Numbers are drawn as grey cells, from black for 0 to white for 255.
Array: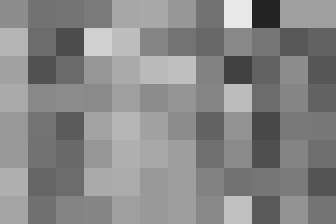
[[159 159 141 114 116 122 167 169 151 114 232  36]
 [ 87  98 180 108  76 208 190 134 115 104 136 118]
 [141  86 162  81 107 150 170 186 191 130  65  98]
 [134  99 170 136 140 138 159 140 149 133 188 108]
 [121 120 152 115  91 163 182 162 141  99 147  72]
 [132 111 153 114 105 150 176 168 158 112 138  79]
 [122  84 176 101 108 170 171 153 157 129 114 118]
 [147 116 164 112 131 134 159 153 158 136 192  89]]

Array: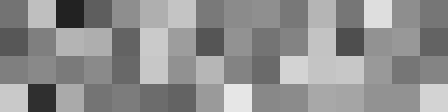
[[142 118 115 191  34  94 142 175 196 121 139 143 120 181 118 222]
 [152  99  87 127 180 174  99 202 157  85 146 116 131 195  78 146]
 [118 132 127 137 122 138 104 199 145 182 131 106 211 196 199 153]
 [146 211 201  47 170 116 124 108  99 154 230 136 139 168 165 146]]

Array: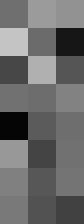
[[155 146 111]
 [107  22 196]
 [176  85  71]
 [109 130 113]
 [ 91 110   5]
 [ 68 113 152]
 [ 87 116 128]
 [ 82  65 121]]

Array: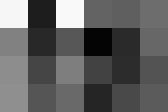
[[ 95 109 246  29 249  99]
 [ 42 103 129  40  87   4]
 [ 44  83 141  69 126  66]
 [ 73  91 143  85 105  37]]

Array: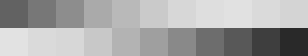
[[218 212  98 119 141 170 185 202 215 222 225]
 [ 62  41 226 218 215 200 179 159 137 109  88]]

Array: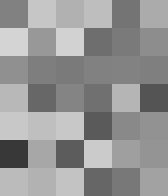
[[116 171 129 198 177 190]
 [122 141 212 152 210 110]
 [130 127 144 126 122 129]
 [181  84 184 103 132 112]
 [137 146 200 191 200  90]
 [159 148  56 167  92 203]
 [120 162 187 178 195 102]]
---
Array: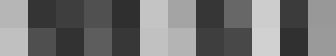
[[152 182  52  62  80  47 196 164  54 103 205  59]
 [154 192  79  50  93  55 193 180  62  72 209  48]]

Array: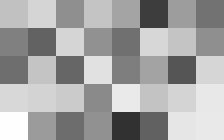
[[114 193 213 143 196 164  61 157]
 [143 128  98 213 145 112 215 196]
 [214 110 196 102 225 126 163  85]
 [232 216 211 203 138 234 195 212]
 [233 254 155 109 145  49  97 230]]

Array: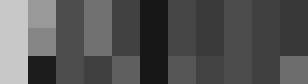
[[ 56 200 153  77 113  65  23  69  58  76  64]
 [ 56 200 134  77 113  65  23  69  58  76  64]
 [109 200  28  77  63  95  23  86  66  76  64]]

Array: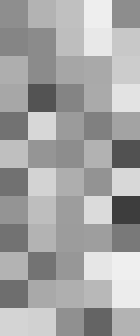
[[141 142 179 192 238]
 [200 133 139 190 232]
 [204 174 139 166 169]
 [227 167  83 132 170]
 [163 114 215 155 128]
 [ 81 191 149 141 178]
 [216 113 211 174 147]
 [ 61 148 190 157 219]
 [121 114 179 156 158]
 [239 179 115 151 230]
 [236 110 169 175 184]
 [179 212 209 144 100]]

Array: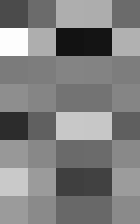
[[107  75 107 174 173]
 [177 253 174  18  20]
 [125 123 125 132 131]
 [133 142 133 115 115]
 [ 95  44  96 200 199]
 [137 152 136 106 107]
 [156 201 155  63  65]
 [138 155 138 104 104]]

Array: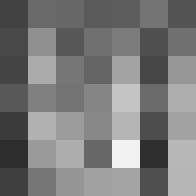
[[ 83  66 105 103  90  93 116]
 [112  73 144  87 112 124  79]
 [150  68 171 118 101 163  70]
 [174  88 128 115 133 196 107]
 [162  59 177 155 135 181  77]
 [183  45 154 173 103 242  47]
 [182  63 118 149 161 164  79]]

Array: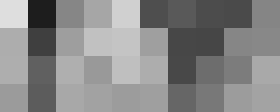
[[133 222  29 134 166 208  78  89  76  74]
 [136 173  63 158 193 196 159  71  70 134]
 [169 174  96 175 153 191 173  72 109 124]
 [163 155  92 168 162 156 159 102 120 156]]

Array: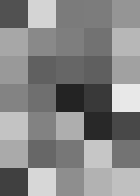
[[149  81 212 123 124]
 [183 167 137 126 114]
 [161 153  96 102  95]
 [232 131 111  35  57]
 [ 72 195 130 174  40]
 [115 170 103 119 198]
 [192  64 215 142 178]]

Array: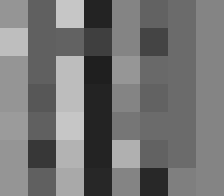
[[132 149  96 198  35 132  98 107]
 [132 190  96  98  63 132  68 107]
 [132 149  96 189  31 150 105 107]
 [132 149  87 189  35 132  98 107]
 [132 155  96 198  35 118 107 107]
 [132 149  55 179  35 176  98 107]
 [132 149  96 169  39 132  40 127]]
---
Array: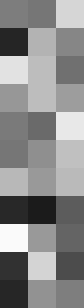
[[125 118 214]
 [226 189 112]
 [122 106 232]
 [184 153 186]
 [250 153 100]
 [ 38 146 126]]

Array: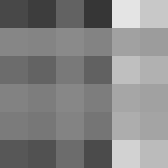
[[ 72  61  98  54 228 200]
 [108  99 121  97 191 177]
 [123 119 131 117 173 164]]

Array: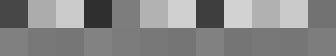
[[ 71 172 203  47 125 178 208  62 210 177 202 114]]

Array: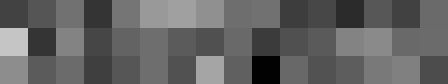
[[ 66  85 113  52 117 153 160 144 110 113  61  71  43  87  65 106]
 [141  91 107  63  86 110  81 165  96   2 104  82  93 121 128  76]]

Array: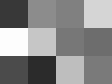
[[ 56 140 128 213]
 [ 75  43 190 122]]

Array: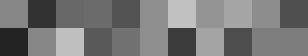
[[134  50 104 107  83 142 193 148 166 141  80]]

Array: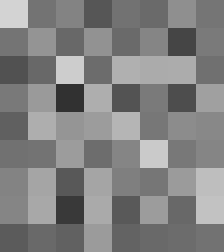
[[211 115 131  86 114 106 143 117]
 [ 81 104 205 108 176 171 172 112]
 [ 96 174 149 156 181 119 140 136]
 [131 165  88 165 127 118 155 190]
 [ 91 105  97 155  99 105 108 114]]

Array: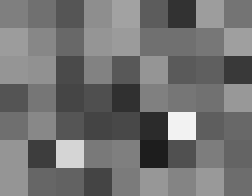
[[127 112  85 142 162  92  50 157 116]
 [149 145  74 130  88 149  90  95  57]
 [111 136  85  68  72  43 242  94 104]
 [149 102  98  68 123 151 132 153 109]]
